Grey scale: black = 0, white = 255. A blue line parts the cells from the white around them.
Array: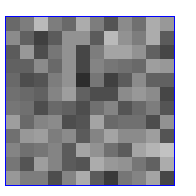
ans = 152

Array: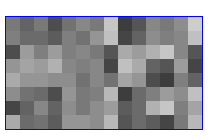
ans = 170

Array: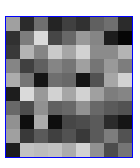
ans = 29

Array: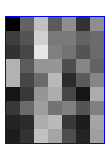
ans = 28

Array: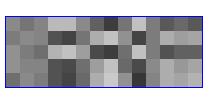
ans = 111

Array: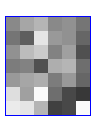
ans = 235

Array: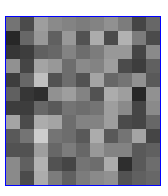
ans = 138

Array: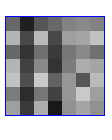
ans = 159
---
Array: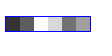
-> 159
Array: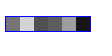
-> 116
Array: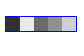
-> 144
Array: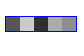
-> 141
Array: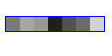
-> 151
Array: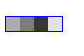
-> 124
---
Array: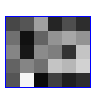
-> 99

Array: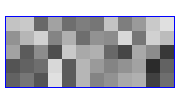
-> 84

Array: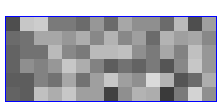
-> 93

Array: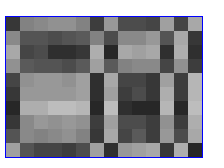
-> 84

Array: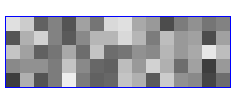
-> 137

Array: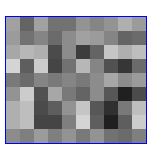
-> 175
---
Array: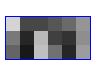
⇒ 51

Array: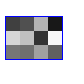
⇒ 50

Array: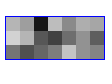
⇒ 146

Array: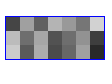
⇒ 146

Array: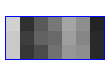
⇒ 134

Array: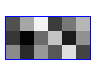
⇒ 27

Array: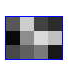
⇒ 218

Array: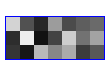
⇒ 114

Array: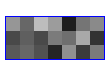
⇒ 169
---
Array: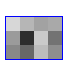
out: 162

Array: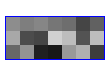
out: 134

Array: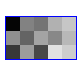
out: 116

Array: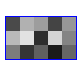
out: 157

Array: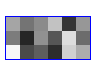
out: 139

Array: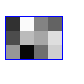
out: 131

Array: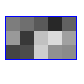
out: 89

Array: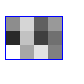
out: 96

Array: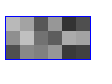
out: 87
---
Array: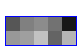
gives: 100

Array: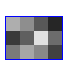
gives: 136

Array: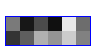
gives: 204

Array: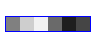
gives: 30

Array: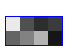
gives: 179

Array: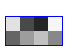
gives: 193

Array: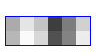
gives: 131

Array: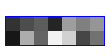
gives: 70
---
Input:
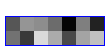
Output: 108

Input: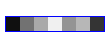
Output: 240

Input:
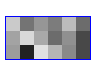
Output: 124

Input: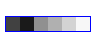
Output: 176

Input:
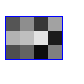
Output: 162

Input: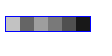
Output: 121

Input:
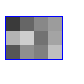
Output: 156

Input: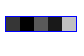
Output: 25

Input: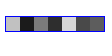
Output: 46
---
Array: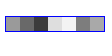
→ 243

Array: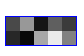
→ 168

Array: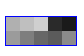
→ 103

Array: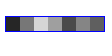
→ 74

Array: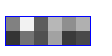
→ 162

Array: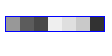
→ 223

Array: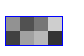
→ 161

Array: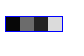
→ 108
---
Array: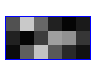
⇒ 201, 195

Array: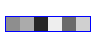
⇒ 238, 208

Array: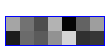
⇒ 213, 179

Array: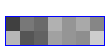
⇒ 205, 183

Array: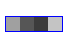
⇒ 196, 160

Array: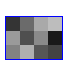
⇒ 189, 175
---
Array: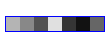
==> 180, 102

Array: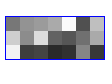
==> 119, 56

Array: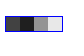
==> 66, 232

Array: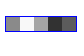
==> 138, 92

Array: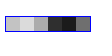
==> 195, 111

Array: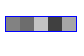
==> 130, 166

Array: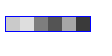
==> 202, 58

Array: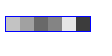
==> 195, 60
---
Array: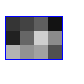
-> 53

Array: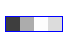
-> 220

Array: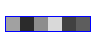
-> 93

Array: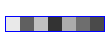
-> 96

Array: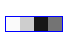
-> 206

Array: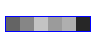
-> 134
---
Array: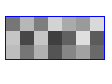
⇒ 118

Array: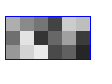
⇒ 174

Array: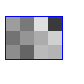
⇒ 157

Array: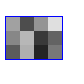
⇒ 161

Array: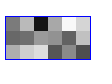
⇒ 123

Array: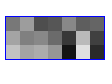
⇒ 120
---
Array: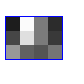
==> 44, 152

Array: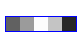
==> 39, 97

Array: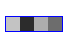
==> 109, 195

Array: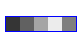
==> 127, 53

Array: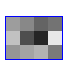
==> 115, 149

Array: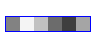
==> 165, 130
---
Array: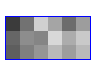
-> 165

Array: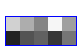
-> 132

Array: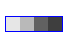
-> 185

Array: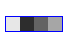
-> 45

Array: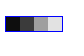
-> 59

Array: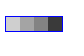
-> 164

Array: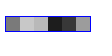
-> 29

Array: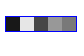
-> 70
